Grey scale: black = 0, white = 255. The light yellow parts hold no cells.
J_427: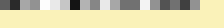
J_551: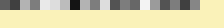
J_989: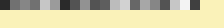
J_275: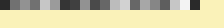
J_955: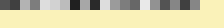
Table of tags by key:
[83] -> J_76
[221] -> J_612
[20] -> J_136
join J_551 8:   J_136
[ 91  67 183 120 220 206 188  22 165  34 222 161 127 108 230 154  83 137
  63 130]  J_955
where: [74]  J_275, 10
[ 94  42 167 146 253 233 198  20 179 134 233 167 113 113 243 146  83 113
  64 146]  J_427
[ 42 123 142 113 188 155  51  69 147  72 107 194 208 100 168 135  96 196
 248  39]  J_275
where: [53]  J_275, 7

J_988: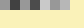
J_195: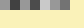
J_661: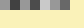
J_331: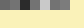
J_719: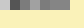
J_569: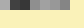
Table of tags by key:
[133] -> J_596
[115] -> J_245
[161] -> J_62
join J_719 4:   J_62
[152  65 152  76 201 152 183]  J_988
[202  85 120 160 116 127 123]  J_719
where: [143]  J_569, 4

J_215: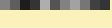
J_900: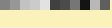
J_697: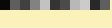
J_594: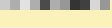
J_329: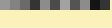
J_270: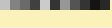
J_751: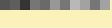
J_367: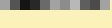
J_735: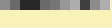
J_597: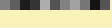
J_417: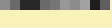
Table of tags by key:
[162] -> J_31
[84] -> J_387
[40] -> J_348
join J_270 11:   J_348
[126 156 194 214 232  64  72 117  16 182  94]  J_900
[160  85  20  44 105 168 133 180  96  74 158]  J_367

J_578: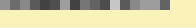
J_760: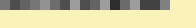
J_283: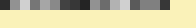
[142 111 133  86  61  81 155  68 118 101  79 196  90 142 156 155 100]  J_578
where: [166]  J_283, 5
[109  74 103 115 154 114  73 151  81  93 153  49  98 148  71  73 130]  J_760
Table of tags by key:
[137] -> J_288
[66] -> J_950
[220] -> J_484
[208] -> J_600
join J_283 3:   J_600
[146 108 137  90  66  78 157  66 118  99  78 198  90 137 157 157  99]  J_578

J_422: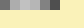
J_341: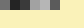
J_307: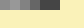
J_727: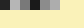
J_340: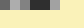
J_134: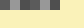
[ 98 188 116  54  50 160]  J_340
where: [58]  J_341, 3
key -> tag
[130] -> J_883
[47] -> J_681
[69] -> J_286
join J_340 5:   J_681
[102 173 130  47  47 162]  J_340

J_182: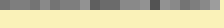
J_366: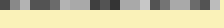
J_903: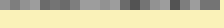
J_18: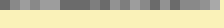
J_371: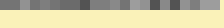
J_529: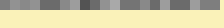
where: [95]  J_182, 10
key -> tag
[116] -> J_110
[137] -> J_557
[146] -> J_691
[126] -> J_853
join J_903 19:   J_853
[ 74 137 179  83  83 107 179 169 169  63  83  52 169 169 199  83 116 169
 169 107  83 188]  J_366
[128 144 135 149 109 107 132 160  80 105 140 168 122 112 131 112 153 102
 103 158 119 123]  J_529

